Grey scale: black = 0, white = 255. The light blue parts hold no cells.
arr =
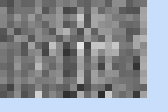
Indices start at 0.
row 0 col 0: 93
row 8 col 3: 116
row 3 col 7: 135
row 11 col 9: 109
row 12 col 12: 81
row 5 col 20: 178
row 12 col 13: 118
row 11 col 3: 123
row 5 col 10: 104
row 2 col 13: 165
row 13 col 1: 101
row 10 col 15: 146
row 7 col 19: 119
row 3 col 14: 145
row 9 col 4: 105
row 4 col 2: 80
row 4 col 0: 86
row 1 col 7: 113
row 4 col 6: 117
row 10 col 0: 124
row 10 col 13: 160
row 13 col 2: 140
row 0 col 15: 95
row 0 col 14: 125
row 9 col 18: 120
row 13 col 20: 160
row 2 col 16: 122
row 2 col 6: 137
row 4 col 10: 124
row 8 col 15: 148
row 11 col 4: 141
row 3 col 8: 150
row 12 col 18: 115
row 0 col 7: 103
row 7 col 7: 161
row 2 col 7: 135
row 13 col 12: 106
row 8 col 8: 143
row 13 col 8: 114

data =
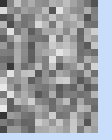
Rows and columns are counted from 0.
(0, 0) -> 51
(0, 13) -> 82
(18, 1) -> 152
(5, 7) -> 212
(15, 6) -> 154
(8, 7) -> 224
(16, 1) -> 157
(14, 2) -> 188
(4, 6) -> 167
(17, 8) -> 198
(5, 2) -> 193
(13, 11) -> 113
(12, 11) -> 149
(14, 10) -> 104
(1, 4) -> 147
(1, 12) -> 174
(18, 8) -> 173
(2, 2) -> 177
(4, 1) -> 225
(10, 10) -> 127
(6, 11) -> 115
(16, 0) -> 52
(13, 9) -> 124
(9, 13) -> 210
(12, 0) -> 232
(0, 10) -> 163
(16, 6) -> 141
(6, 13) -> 196
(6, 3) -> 135
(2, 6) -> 148
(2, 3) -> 117
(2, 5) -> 174
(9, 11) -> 189
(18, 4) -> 99
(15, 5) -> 173
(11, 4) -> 95
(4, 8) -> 179
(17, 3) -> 101

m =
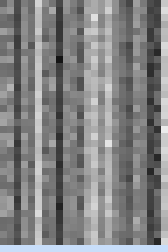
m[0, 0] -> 101
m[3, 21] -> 79
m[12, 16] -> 142
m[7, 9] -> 146
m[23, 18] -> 88
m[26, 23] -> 175
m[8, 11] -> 85
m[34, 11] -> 92
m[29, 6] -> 121
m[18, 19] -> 151
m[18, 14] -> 148
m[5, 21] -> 59
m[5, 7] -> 119
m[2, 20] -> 111
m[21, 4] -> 122
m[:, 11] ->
[101, 81, 107, 122, 87, 118, 92, 85, 85, 115, 120, 80, 81, 133, 126, 98, 81, 121, 88, 84, 91, 121, 88, 85, 134, 96, 121, 129, 90, 86, 117, 124, 124, 121, 92]
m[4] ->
[158, 140, 82, 143, 116, 200, 110, 133, 54, 137, 148, 87, 194, 201, 158, 190, 134, 118, 100, 114, 134, 58, 101, 188]
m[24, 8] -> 59
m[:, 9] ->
[150, 145, 125, 123, 137, 136, 133, 146, 139, 117, 137, 138, 152, 124, 118, 144, 136, 133, 145, 135, 152, 126, 143, 132, 120, 144, 124, 121, 137, 137, 134, 127, 132, 123, 136]
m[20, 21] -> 63
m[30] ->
[161, 143, 89, 123, 122, 219, 103, 127, 53, 134, 139, 117, 185, 192, 142, 199, 154, 113, 102, 130, 138, 54, 107, 181]
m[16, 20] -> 124
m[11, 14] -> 169
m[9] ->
[111, 107, 73, 145, 111, 200, 123, 116, 62, 117, 130, 115, 147, 189, 135, 169, 129, 120, 100, 163, 116, 48, 68, 190]
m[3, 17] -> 124
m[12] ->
[140, 178, 62, 136, 101, 195, 120, 162, 70, 152, 121, 81, 171, 185, 158, 211, 142, 111, 86, 145, 134, 65, 76, 196]
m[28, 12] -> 166
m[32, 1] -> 115
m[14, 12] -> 165
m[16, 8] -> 50
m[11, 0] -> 132
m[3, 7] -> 117
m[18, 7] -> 120
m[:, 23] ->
[199, 220, 195, 172, 188, 185, 217, 207, 187, 190, 189, 208, 196, 186, 216, 208, 212, 180, 235, 203, 202, 216, 204, 189, 182, 204, 175, 188, 193, 198, 181, 172, 169, 192, 217]
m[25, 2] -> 78

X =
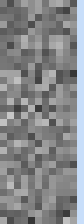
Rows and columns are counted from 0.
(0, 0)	125
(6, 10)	86
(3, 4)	78
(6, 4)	143
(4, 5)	133
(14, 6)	107
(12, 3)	107
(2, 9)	120
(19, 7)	123
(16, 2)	102
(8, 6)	103
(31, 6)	123
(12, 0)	180
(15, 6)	112
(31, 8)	92
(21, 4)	119
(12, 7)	91
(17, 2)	146
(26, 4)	118
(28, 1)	150
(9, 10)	130
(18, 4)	142
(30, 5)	159
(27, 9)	129
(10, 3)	80
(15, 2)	63
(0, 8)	171
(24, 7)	105
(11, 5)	68
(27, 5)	112
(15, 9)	113
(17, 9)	132
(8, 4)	117
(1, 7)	117
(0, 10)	88
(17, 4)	137
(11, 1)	161
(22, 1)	117
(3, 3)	118

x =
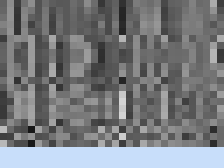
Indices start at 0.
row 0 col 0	98
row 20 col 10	99
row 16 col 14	101
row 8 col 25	107
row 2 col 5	86
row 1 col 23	64
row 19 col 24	89
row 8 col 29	110
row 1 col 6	117
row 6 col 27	124
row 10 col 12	91
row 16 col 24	81
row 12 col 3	84
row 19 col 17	205
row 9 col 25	95
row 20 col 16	164
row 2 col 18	98
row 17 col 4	154
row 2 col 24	88
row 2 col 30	119
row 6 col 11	138
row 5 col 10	148
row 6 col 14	55
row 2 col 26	121
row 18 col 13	90
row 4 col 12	98
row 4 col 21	127
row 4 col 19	97
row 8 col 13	103
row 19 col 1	66
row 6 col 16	90
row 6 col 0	96
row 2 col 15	75
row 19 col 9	137
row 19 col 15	146
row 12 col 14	62
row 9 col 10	143

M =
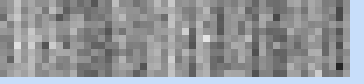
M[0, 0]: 141
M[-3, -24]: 153
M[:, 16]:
[189, 164, 159, 150, 142, 164, 127, 113, 140, 151, 143]
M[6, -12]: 113
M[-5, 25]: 149
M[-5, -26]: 169
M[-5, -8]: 106
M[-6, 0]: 126
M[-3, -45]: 158
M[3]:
[167, 128, 176, 135, 168, 135, 156, 167, 144, 148, 167, 171, 141, 140, 147, 108, 150, 154, 150, 115, 127, 129, 159, 142, 194, 148, 164, 134, 184, 122, 142, 91, 145, 151, 115, 160, 126, 166, 125, 123, 148, 143, 164, 148, 134, 139, 130, 155, 135, 160]
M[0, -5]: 155
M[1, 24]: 174
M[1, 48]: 72
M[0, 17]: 138
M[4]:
[152, 147, 182, 156, 200, 161, 158, 179, 143, 141, 183, 136, 116, 131, 117, 85, 142, 116, 152, 143, 142, 134, 155, 157, 168, 151, 207, 100, 172, 148, 143, 87, 144, 156, 113, 148, 108, 126, 102, 105, 109, 172, 142, 136, 148, 172, 113, 129, 86, 151]
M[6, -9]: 136
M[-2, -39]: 112
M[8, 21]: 162
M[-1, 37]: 130
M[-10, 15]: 123
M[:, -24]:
[150, 129, 140, 164, 207, 147, 137, 179, 153, 149, 143]
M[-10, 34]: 167
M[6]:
[136, 119, 224, 146, 207, 144, 84, 204, 171, 98, 154, 155, 127, 99, 98, 127, 127, 168, 126, 128, 123, 162, 171, 153, 169, 149, 137, 84, 175, 152, 110, 98, 137, 170, 166, 131, 94, 163, 113, 162, 122, 136, 106, 136, 149, 148, 103, 149, 79, 167]
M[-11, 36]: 102
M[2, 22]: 140
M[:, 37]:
[144, 143, 170, 166, 126, 153, 163, 167, 142, 145, 130]
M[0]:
[141, 153, 194, 151, 167, 143, 143, 168, 129, 110, 135, 108, 124, 86, 137, 121, 189, 138, 141, 115, 130, 151, 185, 149, 201, 144, 150, 139, 172, 158, 143, 125, 138, 126, 150, 132, 102, 144, 112, 109, 116, 161, 168, 136, 168, 155, 124, 128, 100, 141]
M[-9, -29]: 143
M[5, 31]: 130
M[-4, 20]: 122
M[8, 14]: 120
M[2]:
[108, 173, 200, 153, 171, 132, 155, 137, 87, 118, 157, 164, 108, 123, 117, 135, 159, 184, 144, 142, 158, 143, 140, 109, 191, 165, 140, 122, 162, 167, 148, 88, 144, 154, 149, 130, 100, 170, 160, 72, 133, 140, 161, 137, 164, 162, 140, 122, 73, 152]
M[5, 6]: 148
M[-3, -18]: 147
